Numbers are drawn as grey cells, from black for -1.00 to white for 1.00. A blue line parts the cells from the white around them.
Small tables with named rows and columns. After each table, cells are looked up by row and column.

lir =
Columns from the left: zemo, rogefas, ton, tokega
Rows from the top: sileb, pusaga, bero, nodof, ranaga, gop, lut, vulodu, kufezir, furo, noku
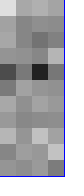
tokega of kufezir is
0.27
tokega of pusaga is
0.10
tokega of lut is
0.20
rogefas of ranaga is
-0.05
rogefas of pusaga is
0.05
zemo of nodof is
0.16
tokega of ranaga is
-0.07
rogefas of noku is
0.11
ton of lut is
0.28
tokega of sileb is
0.29
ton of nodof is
0.06
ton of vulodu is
0.10
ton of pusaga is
0.12
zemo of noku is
0.17

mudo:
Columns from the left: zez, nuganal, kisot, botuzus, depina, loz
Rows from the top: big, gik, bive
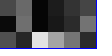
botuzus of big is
-0.78
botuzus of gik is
-0.81
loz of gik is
-0.10
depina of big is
-0.60
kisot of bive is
0.77
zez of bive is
-0.37
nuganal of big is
-0.18
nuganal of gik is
-0.13
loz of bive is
-0.66
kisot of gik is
-0.96
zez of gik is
-0.92
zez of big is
-0.43
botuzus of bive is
0.29
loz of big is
-0.46
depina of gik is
-0.66
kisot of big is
-0.96
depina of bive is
-0.08
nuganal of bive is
-0.70
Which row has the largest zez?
bive

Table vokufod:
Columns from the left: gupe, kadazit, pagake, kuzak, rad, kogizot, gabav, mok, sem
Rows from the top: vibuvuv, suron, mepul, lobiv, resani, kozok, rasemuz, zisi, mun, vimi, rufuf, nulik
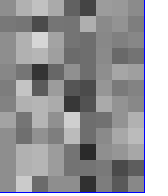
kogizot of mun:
-0.14
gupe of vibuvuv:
0.11
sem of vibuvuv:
0.09
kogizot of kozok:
-0.41
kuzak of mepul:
0.28
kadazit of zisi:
-0.08
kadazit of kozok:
0.54
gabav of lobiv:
0.08
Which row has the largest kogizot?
suron

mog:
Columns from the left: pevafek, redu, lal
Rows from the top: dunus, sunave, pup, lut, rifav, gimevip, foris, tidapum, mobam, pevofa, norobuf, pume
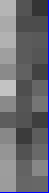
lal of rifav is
-0.48
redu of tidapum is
-0.35
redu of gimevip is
-0.39
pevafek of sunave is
0.33
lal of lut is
-0.33
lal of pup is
-0.30
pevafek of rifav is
0.08
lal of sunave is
-0.40
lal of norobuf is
0.06
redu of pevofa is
-0.36
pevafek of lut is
0.25
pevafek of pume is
0.22
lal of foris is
-0.08
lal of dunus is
-0.59
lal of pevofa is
-0.18
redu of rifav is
-0.24
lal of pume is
-0.19
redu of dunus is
-0.34
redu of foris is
-0.33

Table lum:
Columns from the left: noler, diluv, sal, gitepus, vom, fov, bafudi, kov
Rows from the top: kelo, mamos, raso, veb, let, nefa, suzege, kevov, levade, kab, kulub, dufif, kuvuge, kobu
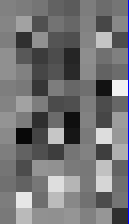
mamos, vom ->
-0.19
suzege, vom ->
-0.38
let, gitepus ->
-0.35
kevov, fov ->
0.02
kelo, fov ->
-0.02
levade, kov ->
0.19
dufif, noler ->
-0.12
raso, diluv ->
-0.62
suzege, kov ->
-0.19
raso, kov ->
-0.40
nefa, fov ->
-0.13
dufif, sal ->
-0.07
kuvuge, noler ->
-0.02
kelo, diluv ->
-0.03
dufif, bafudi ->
0.68
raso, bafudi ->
0.54
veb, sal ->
-0.54
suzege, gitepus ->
-0.41
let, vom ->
-0.68
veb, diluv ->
-0.31

